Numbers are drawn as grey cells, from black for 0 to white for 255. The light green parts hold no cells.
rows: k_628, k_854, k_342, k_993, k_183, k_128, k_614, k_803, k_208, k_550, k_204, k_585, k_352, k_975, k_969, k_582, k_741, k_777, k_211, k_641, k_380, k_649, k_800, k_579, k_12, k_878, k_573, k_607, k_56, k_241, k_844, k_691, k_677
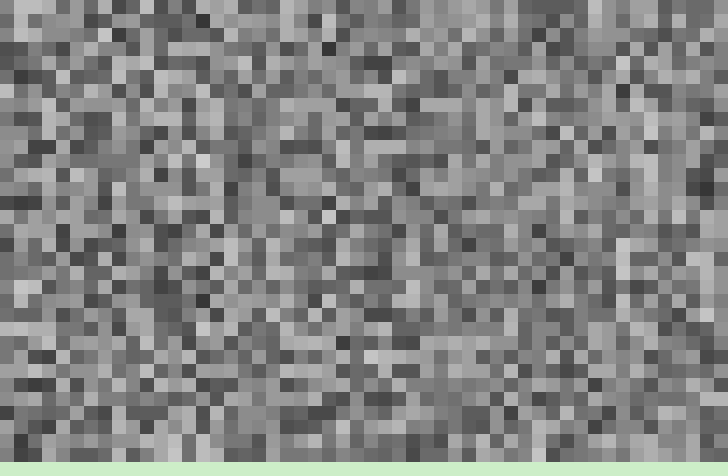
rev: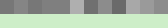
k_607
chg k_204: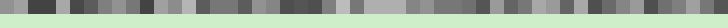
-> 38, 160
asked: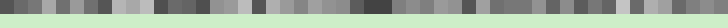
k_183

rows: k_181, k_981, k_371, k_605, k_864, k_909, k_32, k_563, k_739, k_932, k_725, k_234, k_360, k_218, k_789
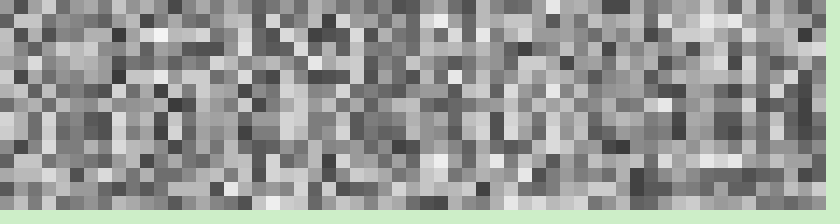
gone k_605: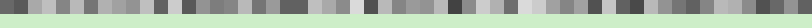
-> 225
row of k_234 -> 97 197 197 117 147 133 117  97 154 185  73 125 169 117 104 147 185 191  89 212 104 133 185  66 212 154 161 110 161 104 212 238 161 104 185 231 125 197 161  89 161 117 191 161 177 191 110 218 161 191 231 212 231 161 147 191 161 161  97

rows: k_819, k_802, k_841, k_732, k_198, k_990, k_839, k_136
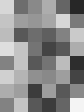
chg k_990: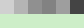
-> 3, 137
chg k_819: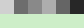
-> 0, 215
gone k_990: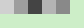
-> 144
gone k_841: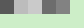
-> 95
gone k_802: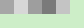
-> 150
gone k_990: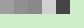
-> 180
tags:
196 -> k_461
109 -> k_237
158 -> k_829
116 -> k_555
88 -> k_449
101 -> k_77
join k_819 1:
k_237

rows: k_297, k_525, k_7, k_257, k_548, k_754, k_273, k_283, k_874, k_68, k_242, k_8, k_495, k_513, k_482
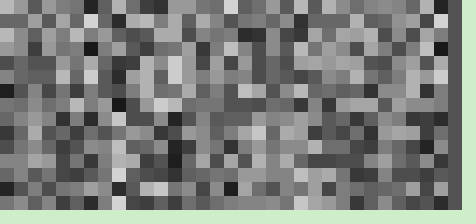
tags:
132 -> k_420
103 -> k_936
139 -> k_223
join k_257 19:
k_223
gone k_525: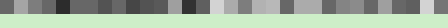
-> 145
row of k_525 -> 103 103 159  89 165 103 211 103  44 171 184 125 171  95 171 132  83 117 125 103 139  50 103 103 103 178  95 103 145 159  70 211  83
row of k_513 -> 36  83 125  77 117 125 159 139  44  89 178 198 117 139  70 139  30 165 110  83 132 117 159  70 125 110  95 103 110 159  70 159  83

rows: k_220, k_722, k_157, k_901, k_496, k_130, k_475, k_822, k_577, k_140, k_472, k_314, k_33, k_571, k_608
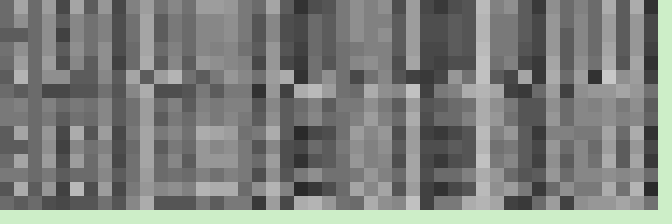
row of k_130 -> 92 180 107 143 143  92  92 135  92 165  92 157 180 113  92 121 151 135 113 157 172  50 113 143 113  72 113 135  85  65  57  72 151 113 193  92  72 165  57 172 107 157  50 200 143 157  65
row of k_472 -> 92  92 107 143  65 135 113 129  78 107 165  92 121 107 151 135 143 121  85 135  78  72 107  92 121 143 129 143  92 157  78  78  92  85 180 113 121  92  72 151 107 135 107 157  92 151  72
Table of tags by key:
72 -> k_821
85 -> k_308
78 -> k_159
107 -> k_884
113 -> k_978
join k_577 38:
k_308
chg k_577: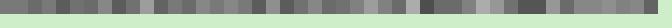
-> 11, 92
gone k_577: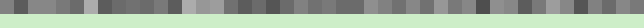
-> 99
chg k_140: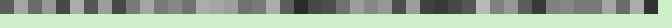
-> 40, 129

